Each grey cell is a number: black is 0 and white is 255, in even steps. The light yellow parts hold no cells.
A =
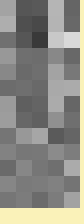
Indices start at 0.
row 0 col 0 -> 163
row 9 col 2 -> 120
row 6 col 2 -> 100
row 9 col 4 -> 125
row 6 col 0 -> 155
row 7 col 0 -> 157
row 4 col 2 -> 111
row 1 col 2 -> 73
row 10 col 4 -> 171
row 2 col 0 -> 112
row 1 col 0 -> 174
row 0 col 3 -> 181
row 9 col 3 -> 139
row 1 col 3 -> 180
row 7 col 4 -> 111
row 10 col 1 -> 135
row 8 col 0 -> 117
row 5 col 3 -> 169
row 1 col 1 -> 79

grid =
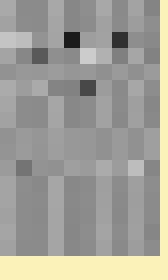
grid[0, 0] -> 169
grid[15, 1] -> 139
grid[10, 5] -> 155
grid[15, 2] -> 139
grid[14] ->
[165, 140, 139, 165, 135, 141, 164, 140, 160, 134]
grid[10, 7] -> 156
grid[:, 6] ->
[168, 161, 162, 177, 144, 156, 162, 162, 145, 145, 171, 159, 160, 161, 164, 161]
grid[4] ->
[146, 152, 151, 156, 150, 152, 144, 154, 144, 155]
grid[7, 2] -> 139
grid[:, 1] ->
[139, 140, 189, 135, 152, 157, 140, 140, 154, 155, 116, 141, 140, 140, 140, 139]
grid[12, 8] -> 158
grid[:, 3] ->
[168, 165, 164, 143, 156, 132, 166, 165, 159, 158, 145, 166, 166, 165, 165, 165]
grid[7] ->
[162, 140, 139, 165, 136, 140, 162, 137, 160, 137]
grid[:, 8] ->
[163, 157, 142, 166, 144, 167, 159, 160, 145, 145, 189, 159, 158, 159, 160, 157]
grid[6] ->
[166, 140, 139, 166, 136, 140, 162, 139, 159, 135]
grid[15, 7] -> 138
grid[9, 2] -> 149
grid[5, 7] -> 138
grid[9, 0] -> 148
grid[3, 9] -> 130
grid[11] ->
[164, 141, 137, 166, 136, 139, 159, 140, 159, 141]
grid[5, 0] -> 171
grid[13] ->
[161, 140, 138, 165, 136, 139, 161, 137, 159, 139]
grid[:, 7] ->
[138, 139, 48, 128, 154, 138, 139, 137, 154, 154, 156, 140, 138, 137, 140, 138]
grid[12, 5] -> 140

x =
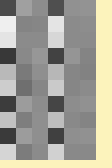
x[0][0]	75
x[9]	[214, 123, 138, 208, 137, 136]
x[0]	[75, 159, 141, 80, 144, 147]
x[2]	[227, 138, 138, 216, 139, 139]
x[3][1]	137
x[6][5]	146
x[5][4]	134
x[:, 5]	[147, 141, 139, 132, 131, 139, 146, 132, 146, 136]
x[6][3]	68
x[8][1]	155
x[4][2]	142
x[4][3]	183
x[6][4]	141
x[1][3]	228
